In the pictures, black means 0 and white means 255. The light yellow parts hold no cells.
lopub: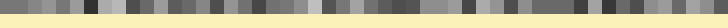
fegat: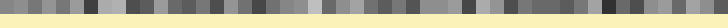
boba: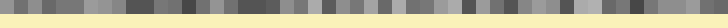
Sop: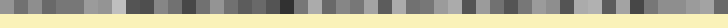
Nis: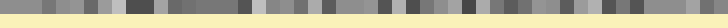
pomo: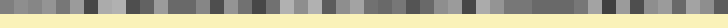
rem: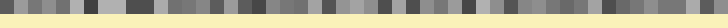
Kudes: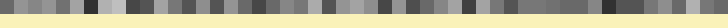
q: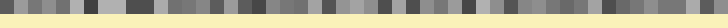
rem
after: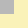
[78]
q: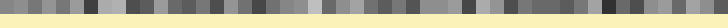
fegat
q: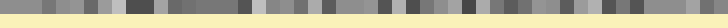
Nis
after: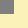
[142]
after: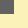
[155]
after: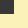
[105]

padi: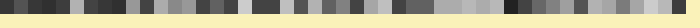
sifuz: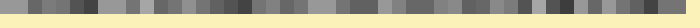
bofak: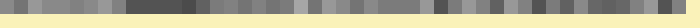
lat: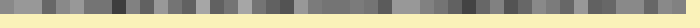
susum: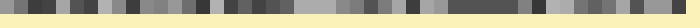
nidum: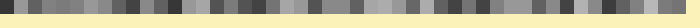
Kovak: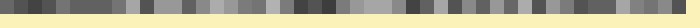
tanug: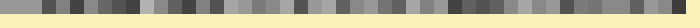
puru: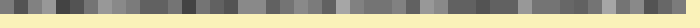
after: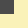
[97]
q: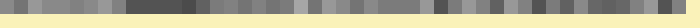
bofak
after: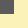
[152]
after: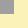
[83]
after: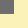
[55]
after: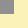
[116]

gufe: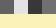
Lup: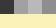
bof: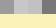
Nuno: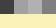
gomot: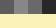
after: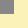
[105]
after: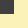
[161]
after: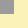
[199]
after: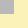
[142]
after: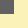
[227]
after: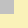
[120]

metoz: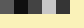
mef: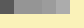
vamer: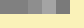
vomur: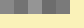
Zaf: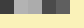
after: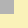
[172]
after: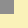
[164]

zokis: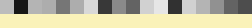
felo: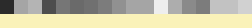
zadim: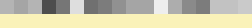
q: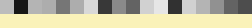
zokis
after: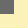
[112]
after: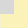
[56]

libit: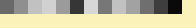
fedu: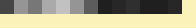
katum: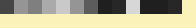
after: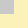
[149]
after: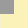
[54]
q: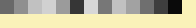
libit
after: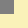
[170]
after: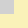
[155]

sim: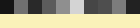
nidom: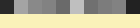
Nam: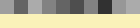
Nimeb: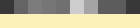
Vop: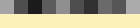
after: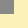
[130]
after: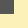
[171]
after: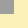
[100]

